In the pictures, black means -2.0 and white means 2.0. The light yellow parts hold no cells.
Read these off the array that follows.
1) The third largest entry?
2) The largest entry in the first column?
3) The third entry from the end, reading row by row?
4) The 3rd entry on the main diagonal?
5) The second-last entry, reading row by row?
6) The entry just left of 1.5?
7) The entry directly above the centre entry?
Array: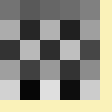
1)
1.2
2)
1.3
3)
1.5
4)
-1.3
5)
-1.8
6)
-1.9
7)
0.8

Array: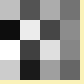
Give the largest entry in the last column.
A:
0.2
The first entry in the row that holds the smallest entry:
-1.8
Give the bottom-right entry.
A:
-0.4
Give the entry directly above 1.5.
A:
-0.9
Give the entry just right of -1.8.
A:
1.7

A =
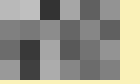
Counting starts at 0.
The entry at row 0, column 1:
1.0
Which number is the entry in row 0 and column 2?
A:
-1.2
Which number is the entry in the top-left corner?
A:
0.9
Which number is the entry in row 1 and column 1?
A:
-0.1
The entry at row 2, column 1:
-1.1
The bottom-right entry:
0.0
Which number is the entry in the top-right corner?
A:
0.3

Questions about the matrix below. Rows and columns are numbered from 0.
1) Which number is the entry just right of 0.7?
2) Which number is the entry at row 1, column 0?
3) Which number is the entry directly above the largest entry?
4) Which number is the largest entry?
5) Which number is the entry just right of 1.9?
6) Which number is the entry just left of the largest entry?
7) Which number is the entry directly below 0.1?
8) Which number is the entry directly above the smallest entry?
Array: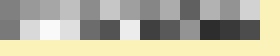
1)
-0.5
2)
-0.1
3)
0.6
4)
1.9
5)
1.5
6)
1.4
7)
-1.0
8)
0.8

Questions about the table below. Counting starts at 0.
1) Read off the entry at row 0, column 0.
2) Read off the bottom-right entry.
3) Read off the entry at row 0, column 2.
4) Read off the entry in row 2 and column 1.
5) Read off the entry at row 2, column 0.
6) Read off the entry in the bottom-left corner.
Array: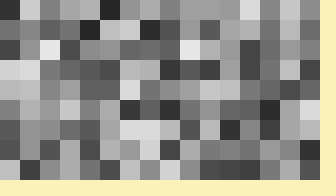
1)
-1.2
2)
-0.7
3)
0.0
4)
0.3
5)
-0.9
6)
1.0

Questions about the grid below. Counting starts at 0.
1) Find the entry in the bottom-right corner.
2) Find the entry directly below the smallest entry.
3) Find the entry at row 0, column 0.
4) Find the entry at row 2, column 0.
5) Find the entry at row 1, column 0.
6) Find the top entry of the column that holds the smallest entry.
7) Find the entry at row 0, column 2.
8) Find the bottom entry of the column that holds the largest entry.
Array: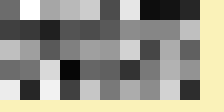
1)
-1.3
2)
-1.0
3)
-0.3
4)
1.0
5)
-1.0
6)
0.9
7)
0.6
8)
-1.4

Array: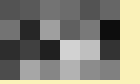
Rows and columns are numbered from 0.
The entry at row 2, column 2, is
-1.5
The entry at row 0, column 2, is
-0.2
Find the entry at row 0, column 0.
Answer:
-0.7
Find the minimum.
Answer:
-1.8
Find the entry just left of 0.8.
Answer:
0.1
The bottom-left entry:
-0.8
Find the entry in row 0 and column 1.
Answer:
-0.6

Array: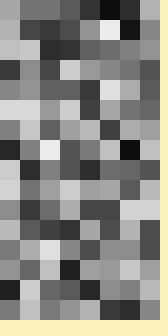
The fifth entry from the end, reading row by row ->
0.3
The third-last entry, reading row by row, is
-1.1
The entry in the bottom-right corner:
0.1
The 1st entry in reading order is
0.6
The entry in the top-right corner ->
0.8
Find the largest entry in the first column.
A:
1.4
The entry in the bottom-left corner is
-0.1
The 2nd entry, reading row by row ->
-0.2
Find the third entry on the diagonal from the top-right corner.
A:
-0.3
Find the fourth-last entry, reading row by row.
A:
0.8
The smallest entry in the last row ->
-1.3
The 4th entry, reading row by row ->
-0.6
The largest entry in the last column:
1.3
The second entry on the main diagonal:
-0.9
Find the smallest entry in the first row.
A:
-1.8
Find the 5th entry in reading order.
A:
-1.2
